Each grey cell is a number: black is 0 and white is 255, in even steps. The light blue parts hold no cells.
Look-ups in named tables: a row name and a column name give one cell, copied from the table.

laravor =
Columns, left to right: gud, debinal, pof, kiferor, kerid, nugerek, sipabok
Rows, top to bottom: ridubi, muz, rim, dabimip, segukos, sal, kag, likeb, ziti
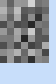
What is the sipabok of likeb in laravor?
71
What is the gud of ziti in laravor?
70
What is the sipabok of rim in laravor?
131
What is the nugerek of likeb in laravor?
144
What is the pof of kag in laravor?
72
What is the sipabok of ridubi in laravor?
125
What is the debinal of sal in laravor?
121
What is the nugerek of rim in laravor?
50
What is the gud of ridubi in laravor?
154

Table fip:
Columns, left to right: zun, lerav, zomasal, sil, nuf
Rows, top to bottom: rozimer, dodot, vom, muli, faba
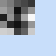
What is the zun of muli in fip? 138
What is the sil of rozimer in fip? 71
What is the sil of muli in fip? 68
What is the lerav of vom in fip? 147
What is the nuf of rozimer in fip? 54
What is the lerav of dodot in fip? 134
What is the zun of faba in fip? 207
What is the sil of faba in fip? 97
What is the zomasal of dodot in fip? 17
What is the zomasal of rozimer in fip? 85
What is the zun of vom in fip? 31
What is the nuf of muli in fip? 149
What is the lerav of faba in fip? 201
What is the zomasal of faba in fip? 61
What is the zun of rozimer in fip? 139
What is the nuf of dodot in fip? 147
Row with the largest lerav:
faba

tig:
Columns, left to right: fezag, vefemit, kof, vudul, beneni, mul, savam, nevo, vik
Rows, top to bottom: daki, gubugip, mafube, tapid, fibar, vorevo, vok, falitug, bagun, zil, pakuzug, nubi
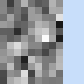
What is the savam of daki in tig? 98
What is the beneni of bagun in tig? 191
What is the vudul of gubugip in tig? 91
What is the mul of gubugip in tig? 134
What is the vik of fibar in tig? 84
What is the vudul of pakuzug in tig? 222
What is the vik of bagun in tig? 182
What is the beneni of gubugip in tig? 156
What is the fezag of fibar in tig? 96
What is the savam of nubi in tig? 124
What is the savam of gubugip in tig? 79
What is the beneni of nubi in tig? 101
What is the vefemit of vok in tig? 190
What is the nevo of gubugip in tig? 171
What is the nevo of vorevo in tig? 167

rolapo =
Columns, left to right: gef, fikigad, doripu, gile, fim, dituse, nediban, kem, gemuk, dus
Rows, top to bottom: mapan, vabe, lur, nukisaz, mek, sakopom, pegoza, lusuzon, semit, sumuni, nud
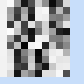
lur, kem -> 128
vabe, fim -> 46
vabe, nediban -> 247
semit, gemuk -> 228
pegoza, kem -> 200
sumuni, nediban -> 21
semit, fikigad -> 227
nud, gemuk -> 247
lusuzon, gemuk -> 241
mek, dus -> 20
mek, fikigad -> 252
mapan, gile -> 23
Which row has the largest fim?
pegoza

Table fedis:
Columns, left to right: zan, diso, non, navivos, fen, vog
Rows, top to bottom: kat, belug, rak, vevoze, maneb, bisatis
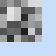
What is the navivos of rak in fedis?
41
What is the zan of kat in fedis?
127
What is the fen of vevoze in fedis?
156
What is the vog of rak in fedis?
184
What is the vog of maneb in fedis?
92
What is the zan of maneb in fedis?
82
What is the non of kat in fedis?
120
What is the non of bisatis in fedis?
178
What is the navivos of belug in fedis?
87
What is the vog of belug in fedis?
156

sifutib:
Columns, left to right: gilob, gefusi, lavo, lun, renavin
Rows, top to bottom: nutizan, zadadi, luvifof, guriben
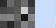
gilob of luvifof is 127
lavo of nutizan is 81
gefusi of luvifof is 133
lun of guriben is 132
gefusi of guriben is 40
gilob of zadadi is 71
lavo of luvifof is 103
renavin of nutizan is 53
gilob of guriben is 67
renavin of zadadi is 82
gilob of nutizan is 44
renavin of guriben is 106
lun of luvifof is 23
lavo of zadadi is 89
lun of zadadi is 206
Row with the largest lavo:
luvifof

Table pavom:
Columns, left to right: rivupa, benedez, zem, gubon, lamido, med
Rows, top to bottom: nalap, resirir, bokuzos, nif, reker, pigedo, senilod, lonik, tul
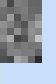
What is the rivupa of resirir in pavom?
112
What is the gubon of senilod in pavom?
123
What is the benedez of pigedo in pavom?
170
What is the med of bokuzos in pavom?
137
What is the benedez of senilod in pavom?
128
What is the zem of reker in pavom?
144
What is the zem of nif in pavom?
102
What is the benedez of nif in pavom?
130

